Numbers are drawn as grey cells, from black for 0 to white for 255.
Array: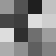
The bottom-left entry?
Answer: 173
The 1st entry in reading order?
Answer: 152
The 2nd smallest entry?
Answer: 47
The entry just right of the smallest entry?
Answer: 193
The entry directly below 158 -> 130
